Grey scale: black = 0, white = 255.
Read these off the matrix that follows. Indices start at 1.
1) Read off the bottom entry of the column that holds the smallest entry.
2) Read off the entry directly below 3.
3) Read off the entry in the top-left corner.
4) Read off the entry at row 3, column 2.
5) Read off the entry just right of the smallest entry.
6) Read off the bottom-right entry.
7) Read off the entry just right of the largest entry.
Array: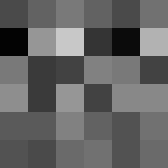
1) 82
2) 121
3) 74
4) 58
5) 150
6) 106
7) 52
